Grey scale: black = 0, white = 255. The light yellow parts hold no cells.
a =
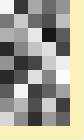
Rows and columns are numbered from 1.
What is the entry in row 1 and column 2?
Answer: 55
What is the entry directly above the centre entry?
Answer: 196
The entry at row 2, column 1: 119
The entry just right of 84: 223
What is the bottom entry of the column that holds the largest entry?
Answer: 98
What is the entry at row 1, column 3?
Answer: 168
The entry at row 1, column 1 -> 245
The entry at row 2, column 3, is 105
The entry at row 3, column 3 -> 231
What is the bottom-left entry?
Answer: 216
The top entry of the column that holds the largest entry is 148
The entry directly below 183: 140
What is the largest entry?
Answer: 252

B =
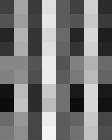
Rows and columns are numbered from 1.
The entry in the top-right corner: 44
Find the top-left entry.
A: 64
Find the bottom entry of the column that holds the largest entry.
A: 244
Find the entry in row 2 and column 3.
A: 64
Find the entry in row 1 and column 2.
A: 164
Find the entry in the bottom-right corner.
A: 78
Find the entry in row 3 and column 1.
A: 36
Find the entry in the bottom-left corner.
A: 121
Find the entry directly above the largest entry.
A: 236
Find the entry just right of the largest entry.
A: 92
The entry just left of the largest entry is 70
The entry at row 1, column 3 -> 58
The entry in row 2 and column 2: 157

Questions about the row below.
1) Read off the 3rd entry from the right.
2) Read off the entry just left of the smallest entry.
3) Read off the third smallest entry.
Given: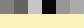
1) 8
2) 198
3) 128

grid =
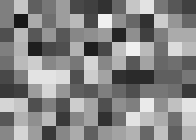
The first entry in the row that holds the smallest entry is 127
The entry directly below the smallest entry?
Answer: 186
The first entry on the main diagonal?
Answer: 127
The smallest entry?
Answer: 23
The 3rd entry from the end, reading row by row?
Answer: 192
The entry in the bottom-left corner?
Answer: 135
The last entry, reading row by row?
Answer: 178
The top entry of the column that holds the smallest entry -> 198
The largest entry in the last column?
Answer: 227
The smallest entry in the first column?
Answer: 57
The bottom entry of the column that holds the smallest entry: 213
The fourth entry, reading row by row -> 119
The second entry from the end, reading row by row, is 95
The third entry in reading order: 95
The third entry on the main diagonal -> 87
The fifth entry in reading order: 157
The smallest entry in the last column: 57

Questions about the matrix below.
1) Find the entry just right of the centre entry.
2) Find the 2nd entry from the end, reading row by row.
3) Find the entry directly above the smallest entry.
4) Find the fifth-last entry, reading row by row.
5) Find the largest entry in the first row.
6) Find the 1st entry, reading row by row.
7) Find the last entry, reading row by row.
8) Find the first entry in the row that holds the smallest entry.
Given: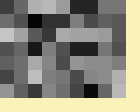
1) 31
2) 103
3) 176
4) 110
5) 184
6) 62
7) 184
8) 110

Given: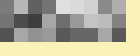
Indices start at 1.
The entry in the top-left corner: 123
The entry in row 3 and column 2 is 167
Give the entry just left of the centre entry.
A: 167
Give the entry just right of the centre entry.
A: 153
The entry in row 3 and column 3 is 145
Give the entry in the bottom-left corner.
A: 83
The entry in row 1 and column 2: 182
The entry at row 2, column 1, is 116

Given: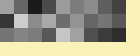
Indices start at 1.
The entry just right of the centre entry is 147
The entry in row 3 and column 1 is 117
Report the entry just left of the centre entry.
169
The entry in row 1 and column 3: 27
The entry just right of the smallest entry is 74
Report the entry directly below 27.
139
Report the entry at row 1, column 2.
102
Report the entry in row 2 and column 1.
54
